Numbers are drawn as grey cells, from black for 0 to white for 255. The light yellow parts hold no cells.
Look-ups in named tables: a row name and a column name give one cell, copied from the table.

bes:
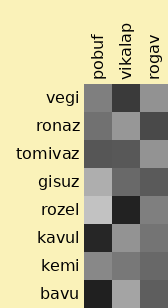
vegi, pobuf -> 127
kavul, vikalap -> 147
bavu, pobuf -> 32
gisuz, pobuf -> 174
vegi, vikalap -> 58
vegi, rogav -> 146
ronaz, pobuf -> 113
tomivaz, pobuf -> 86
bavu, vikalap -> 164

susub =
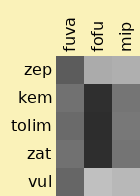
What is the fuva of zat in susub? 113
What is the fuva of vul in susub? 102
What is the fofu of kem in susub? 47
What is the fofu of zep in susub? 171
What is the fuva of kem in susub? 113
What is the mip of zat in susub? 116
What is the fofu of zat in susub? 46
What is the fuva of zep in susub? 92
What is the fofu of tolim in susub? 45
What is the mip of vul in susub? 184
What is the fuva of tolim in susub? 106
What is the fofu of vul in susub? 192
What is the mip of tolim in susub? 120
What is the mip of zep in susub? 175
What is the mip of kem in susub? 117
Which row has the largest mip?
vul

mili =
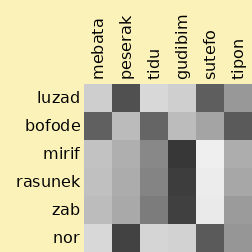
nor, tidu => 213
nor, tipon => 150
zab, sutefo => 234
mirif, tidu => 136
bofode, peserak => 187
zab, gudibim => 64
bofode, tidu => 101
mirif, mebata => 194
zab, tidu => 124
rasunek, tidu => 132
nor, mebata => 216
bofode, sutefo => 164
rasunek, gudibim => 61
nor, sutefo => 90
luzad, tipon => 152
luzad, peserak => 80
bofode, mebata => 96
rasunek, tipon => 167

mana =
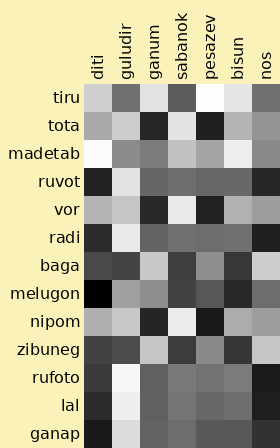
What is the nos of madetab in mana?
138
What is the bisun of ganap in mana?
88
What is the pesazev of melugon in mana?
87
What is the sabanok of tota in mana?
227
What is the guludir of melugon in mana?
160
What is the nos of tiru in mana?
112
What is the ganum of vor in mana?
41
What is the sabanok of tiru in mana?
92
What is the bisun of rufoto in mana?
123
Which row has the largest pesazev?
tiru

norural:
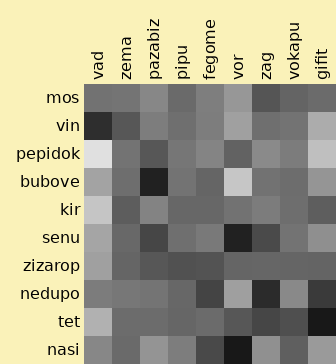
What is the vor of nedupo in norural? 159
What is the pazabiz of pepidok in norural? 87
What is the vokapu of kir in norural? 110
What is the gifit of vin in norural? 172
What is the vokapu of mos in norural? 100
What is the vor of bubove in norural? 198
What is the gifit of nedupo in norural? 58
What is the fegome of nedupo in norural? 68
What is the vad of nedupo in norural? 124
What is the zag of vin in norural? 111
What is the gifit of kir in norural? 94
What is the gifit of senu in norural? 143
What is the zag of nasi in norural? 144
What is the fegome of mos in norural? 126
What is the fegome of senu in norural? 121
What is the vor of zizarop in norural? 101
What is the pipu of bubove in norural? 115
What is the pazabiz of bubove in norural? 33
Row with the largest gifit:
pepidok

